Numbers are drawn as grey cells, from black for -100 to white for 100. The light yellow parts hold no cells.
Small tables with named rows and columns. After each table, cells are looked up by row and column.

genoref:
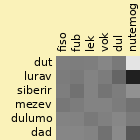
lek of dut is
-1
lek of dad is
3
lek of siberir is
3
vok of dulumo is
0
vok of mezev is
3
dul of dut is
-5
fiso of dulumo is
3
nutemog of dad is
-32
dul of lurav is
-21
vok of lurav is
-3
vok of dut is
5
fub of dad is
5
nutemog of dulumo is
-4
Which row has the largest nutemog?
dut

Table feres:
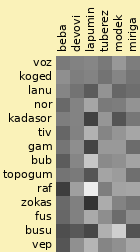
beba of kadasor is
-1
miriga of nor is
15
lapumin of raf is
85
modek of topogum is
22
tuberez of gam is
20
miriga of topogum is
-13
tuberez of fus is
11

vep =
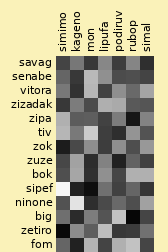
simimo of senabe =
-21
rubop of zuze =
-23
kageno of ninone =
78
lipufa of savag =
6
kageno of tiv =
-5
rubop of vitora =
-18
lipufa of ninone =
-42
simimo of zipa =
38
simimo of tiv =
43
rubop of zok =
-39
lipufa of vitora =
-48
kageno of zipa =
-28

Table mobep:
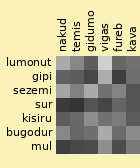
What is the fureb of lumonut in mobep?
-20
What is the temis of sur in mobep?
-59
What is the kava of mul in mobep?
-4
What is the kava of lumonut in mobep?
-11
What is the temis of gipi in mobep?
-28
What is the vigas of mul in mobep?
11
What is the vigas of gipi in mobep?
36
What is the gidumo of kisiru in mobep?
11
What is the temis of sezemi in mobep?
1
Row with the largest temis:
lumonut

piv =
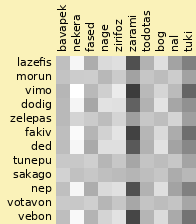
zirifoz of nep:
76
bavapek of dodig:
45
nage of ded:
75
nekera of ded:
93
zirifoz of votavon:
55
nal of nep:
28
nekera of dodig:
92

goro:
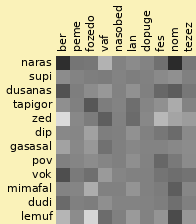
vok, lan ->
1
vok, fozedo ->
-13
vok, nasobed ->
4
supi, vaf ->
-3
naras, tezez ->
-7
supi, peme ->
3
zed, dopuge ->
7
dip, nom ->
-16
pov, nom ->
-5
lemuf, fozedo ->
68
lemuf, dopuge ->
2
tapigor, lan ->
-14
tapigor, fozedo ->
-32
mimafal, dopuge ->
1
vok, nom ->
-14
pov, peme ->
4

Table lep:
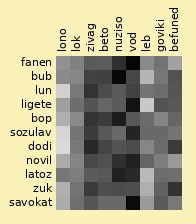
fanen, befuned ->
26
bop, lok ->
8
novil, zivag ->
-43
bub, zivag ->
-48
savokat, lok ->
-13
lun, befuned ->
-33
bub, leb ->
42
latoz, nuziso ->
-74
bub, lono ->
8
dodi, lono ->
71
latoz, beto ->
-32
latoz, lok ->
-1
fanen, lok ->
1
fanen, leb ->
8
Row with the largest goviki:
bop

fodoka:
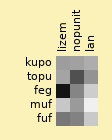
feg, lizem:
-84
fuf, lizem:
-7
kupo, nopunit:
26
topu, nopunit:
-37
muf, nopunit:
21
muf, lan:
88
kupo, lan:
36
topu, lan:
15
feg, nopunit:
4
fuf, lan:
58
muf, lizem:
56
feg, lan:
61
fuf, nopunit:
2
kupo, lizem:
23
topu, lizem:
29

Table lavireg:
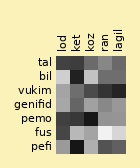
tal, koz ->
-16
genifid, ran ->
7
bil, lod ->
62
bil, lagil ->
-14
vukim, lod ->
29
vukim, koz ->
-41
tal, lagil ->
-18
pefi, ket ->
-83
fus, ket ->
44
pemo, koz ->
-82
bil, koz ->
52
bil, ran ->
-14
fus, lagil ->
68
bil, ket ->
-74
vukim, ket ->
-14

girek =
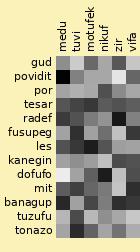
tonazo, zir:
-10
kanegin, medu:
26
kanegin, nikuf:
50
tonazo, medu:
29
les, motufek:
-77
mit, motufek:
-20
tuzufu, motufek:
44
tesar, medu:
-33
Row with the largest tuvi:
gud

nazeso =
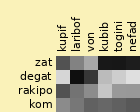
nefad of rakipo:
19
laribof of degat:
-88
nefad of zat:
-77
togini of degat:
61
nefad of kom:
-31
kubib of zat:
-81
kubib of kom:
-19
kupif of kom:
9
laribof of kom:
-7
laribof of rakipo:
-10
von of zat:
31
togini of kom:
-25
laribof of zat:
2
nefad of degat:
75
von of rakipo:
10
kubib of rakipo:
55
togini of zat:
-82
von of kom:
-24
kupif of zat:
-36

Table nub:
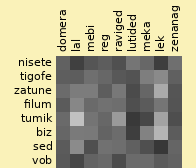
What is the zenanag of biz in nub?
-28
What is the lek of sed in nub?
-57
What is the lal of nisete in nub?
-50
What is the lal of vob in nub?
-45
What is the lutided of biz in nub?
-51
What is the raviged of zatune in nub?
-6
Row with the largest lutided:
nisete

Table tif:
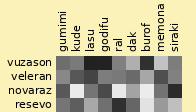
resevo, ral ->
-62
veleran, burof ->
31
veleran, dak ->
-17
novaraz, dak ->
28
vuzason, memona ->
52
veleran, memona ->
-38
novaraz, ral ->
82
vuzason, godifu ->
-73
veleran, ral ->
-5
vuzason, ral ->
0
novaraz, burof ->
85
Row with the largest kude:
novaraz

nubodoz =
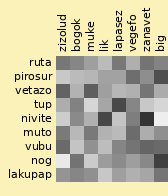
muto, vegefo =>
-15
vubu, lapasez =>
4
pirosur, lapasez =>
27
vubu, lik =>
48
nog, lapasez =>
9
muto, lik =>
40
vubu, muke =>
14
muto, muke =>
-5
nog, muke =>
59
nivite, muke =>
38
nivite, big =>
87
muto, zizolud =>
-4
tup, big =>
68

